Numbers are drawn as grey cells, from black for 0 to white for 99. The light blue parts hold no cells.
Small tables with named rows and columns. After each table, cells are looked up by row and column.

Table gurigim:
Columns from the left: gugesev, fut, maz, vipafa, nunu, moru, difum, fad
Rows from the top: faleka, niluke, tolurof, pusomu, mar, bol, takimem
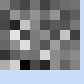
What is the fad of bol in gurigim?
54
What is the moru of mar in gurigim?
61
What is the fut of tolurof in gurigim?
14
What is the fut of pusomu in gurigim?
88
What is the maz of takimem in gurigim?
1
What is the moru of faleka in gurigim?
37
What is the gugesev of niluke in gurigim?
29
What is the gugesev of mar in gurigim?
40
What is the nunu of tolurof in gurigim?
28
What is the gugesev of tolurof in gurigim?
27
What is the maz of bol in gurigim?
46
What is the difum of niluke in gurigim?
29
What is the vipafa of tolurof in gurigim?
52
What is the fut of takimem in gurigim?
81
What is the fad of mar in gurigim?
46
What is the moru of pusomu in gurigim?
30
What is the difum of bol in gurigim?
49
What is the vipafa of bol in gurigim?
44
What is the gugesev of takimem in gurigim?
67
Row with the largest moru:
mar

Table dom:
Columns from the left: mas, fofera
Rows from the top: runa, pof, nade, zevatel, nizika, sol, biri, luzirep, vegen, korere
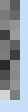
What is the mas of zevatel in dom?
24
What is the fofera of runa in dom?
35
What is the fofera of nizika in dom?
37
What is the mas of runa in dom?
53
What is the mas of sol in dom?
48
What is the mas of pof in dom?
47
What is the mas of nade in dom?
52
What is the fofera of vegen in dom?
57
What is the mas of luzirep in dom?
30
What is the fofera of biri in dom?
54
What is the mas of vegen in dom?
42
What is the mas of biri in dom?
16
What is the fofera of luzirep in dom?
53
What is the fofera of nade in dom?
57
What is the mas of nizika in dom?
47
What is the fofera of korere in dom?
48
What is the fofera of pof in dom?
40
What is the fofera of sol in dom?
24
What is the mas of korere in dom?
82
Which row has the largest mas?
korere

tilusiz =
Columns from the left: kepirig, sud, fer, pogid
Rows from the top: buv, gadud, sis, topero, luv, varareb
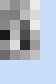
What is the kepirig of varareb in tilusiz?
42
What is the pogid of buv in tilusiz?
91
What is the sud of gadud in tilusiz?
49
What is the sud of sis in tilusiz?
66
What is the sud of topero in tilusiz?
72
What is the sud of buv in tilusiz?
55
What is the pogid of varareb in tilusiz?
74
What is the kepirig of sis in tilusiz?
52
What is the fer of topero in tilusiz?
30
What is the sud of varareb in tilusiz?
58
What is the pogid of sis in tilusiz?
91
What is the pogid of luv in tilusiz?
60
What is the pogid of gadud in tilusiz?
84
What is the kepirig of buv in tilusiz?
67
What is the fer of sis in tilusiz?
38
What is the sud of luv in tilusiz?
85
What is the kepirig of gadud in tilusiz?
50
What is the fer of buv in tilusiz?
66
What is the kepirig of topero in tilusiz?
9

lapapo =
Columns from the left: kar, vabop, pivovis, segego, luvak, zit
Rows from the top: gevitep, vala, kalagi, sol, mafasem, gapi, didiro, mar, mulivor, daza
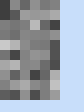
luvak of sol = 50
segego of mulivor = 53
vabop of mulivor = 60
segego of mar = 26
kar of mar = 56
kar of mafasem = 78
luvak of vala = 60
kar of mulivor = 50
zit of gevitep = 50
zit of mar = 68
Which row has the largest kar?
mafasem

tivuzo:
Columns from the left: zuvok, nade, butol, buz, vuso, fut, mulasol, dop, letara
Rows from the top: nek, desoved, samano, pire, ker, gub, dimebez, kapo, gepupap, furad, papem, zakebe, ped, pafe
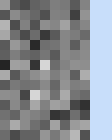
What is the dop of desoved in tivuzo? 25
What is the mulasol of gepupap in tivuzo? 57
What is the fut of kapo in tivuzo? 49
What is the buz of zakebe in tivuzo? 50
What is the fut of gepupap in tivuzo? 40
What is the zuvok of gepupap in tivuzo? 35
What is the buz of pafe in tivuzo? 38
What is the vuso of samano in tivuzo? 55
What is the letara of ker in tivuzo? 53
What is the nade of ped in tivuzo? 66
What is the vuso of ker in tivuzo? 43

